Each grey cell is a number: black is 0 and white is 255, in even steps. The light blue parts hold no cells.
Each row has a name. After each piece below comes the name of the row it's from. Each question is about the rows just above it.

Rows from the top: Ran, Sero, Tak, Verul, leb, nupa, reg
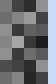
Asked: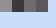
leb
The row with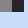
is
reg
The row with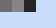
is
reg
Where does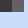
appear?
Tak
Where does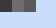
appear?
leb

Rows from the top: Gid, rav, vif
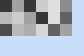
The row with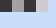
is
Gid
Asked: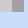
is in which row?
rav
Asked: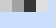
rav
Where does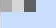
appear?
vif

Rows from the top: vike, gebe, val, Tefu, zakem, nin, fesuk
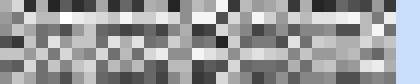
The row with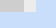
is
gebe
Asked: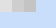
zakem

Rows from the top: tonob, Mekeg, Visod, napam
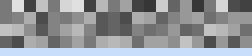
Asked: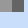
Visod
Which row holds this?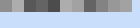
Mekeg
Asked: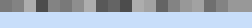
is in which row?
Mekeg
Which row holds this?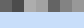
Mekeg
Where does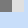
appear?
tonob

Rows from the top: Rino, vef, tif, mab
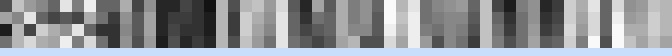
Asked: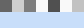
mab
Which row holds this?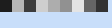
vef
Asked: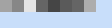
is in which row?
tif

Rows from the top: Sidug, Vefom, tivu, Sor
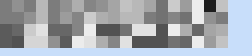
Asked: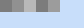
Vefom
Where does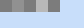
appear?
Sidug
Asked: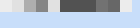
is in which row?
Sor
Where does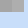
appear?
tivu

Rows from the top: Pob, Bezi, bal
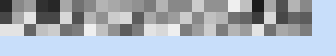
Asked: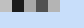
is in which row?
Pob
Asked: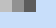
bal
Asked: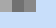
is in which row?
Pob
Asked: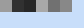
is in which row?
Pob
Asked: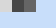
Bezi
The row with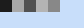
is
Pob
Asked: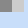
Pob

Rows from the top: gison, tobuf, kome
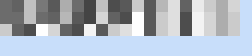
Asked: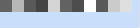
tobuf
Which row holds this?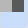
tobuf
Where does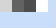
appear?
tobuf
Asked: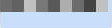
gison
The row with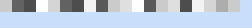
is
kome
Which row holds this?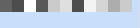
tobuf
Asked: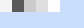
kome

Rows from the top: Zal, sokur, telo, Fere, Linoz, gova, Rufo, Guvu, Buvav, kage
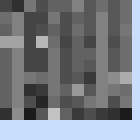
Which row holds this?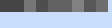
Linoz
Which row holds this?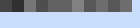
Zal
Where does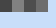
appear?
Fere
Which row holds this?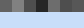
Buvav

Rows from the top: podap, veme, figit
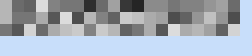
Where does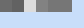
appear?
podap
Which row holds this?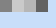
figit
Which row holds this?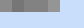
podap
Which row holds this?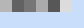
figit

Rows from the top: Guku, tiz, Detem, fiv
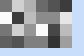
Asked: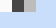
Detem
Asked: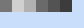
Guku
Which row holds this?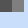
fiv
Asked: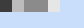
tiz

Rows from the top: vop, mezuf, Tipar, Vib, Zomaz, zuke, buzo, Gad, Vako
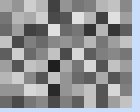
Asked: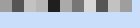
zuke
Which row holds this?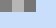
Vib
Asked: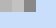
vop

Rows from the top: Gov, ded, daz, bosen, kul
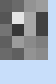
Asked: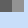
kul
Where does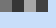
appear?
daz
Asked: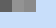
kul
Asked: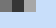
daz
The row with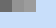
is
Gov
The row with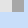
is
ded

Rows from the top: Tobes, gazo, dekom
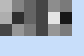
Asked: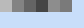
Tobes
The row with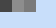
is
Tobes
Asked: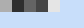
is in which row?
gazo

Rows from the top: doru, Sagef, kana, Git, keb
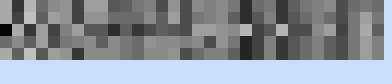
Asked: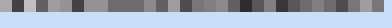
Sagef
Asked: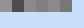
doru
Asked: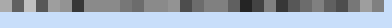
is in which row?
keb

